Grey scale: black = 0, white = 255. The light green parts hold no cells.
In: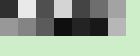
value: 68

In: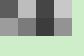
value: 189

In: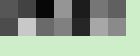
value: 28

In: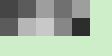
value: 158

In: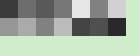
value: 231

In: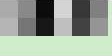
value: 212

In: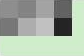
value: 131
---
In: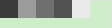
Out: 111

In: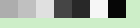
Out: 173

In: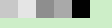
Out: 169

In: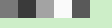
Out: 121

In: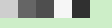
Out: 101

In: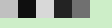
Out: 112

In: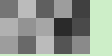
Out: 138

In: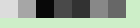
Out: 103

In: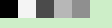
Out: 143
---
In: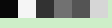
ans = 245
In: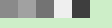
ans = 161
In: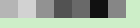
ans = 210
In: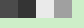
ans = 52
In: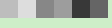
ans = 221
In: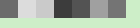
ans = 220
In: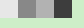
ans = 136
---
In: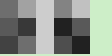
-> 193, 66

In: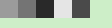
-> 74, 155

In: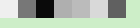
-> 96, 239

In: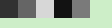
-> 122, 49

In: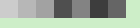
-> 101, 204

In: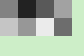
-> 162, 197

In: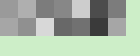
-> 124, 166
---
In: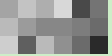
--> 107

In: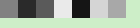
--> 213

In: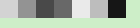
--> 189

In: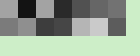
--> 202

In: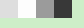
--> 155

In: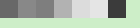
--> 229

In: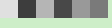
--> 153
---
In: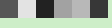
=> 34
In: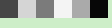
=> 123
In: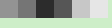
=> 44
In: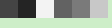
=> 243
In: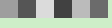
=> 219
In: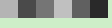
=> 117
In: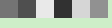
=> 233
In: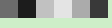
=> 193
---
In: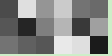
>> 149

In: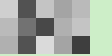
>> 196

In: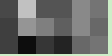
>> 84

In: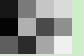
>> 197

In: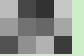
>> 50

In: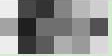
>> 51
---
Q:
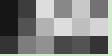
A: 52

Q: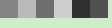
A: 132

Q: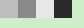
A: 189

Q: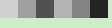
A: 208

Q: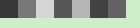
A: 56

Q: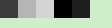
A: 60
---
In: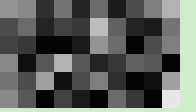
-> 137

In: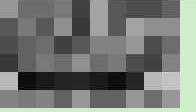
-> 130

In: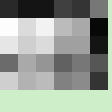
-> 207

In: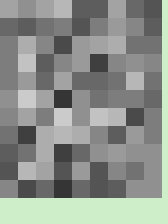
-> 134

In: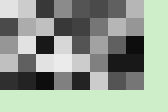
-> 47
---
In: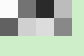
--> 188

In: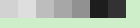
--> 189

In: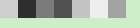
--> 123

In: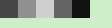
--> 71

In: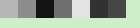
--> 19

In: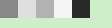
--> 136

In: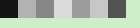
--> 135

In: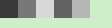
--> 58

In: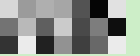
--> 33
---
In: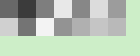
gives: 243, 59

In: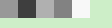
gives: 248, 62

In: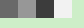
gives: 242, 60

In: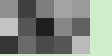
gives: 195, 31

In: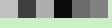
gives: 192, 12

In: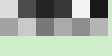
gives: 243, 24

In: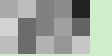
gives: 210, 34
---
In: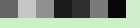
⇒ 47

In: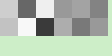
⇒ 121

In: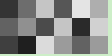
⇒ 52

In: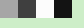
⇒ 166

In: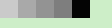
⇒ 147

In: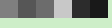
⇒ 86

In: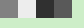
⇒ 129
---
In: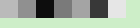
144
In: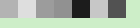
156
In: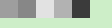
158
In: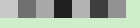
146
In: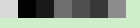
79
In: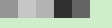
149
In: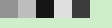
147
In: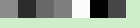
104
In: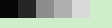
141
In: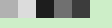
112
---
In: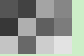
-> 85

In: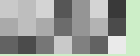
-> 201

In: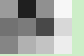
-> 155

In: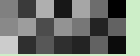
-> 128

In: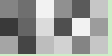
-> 132

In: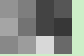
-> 147
